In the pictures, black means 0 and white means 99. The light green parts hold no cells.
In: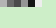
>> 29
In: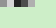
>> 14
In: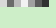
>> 73
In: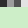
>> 32
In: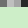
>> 64
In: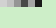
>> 58
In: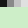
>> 76
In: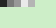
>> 59
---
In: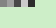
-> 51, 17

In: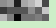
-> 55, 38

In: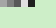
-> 64, 12

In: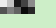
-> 92, 15

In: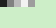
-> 12, 61

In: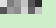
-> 87, 76

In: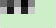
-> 41, 78

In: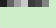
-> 12, 51

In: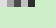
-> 86, 18

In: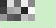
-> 19, 64
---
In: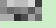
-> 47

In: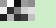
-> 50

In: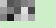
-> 33

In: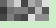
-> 49

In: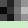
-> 46

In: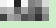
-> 38

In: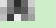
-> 29

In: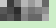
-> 17
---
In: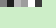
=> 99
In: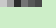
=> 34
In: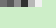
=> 71
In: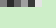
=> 22
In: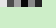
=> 53
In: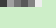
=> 51
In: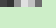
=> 75
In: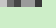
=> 60
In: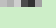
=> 19
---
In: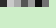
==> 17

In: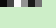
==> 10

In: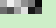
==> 9

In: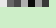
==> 22

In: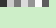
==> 36

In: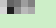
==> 39
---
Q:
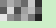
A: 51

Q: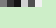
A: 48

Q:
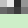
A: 75

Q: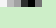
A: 95

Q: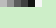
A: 73

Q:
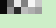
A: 4

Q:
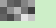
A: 62

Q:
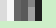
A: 85

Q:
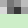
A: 67
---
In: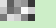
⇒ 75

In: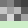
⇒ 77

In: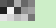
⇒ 12

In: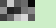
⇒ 57

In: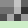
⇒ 43

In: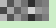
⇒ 28

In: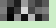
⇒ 49

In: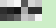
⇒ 18

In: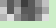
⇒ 80

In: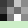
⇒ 27
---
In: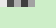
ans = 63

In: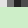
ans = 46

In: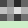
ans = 28

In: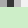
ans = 76

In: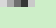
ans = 66

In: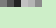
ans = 48

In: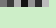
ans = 23
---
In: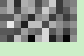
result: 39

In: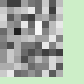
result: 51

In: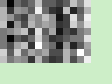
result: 53

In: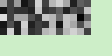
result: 65

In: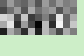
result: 39
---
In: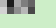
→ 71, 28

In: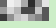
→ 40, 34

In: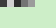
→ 23, 60

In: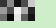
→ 20, 8

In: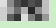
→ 86, 59

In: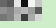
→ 40, 83

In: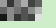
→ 60, 87
